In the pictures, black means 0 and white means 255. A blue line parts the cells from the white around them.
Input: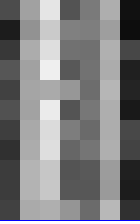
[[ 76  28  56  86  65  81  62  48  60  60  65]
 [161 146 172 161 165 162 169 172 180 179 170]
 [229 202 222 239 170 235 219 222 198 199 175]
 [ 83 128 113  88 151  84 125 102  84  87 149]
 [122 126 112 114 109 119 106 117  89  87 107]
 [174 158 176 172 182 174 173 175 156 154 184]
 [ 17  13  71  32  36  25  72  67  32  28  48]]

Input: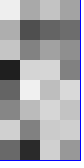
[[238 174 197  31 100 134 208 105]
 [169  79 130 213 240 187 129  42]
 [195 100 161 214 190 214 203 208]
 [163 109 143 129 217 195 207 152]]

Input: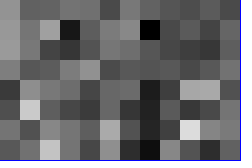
[[147 152 154 126  58  79 116  88]
 [ 97 117 120  87 142 202  81 113]
 [ 99 160  68  92 120  94 135 195]
 [115  23  54 124 109  71 117 116]
 [112  93  83 145  70  59  94  71]
 [ 74 123 118  75 103 103 170 143]
 [120 136 110  88 107  54  82  45]
 [ 98   0  86  84  28  34  37  14]
 [ 85  73  71  88  62  90  64 135]
 [ 77  90  62  73 167  56 220  83]
 [ 91  68  55  88 169  73 133  45]
 [ 74 101  94 114  81 116 122  97]]

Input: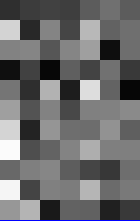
[[ 47 211 130  15 117 159 212 251 104 245 151]
 [ 60  40 133  65  46  83  35  78 127  68 180]
 [ 65 132  86   7 178 130 149  99 134 128  25]
 [ 62  69 133  95  29  72 110 131  93 124  98]
 [ 92 184 159  67 221 128 109 174  69 181  97]
 [112  98  14 113  99 129 146 127  55 107  32]
 [ 92 111 110  57   6 138  95 127 110 121  57]]

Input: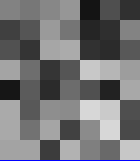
[[130  64  81 164  22 170 169 163]
 [119  85  52 110  91  88 114 163]
 [135 154 166  53  43 142 165  60]
 [150 117 171  85 108 139  65 178]
 [ 20  37  49 200  80 215 139 127]
 [ 79  47  43 182  34 202 215 105]
 [ 48 131  88 157 168  79  73 199]]

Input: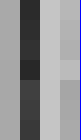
[[169 169 169 168 168 169 169]
 [ 43  46  50  40  64  61  57]
 [197 197 197 197 196 197 197]
 [183 179 176 187 166 168 170]]
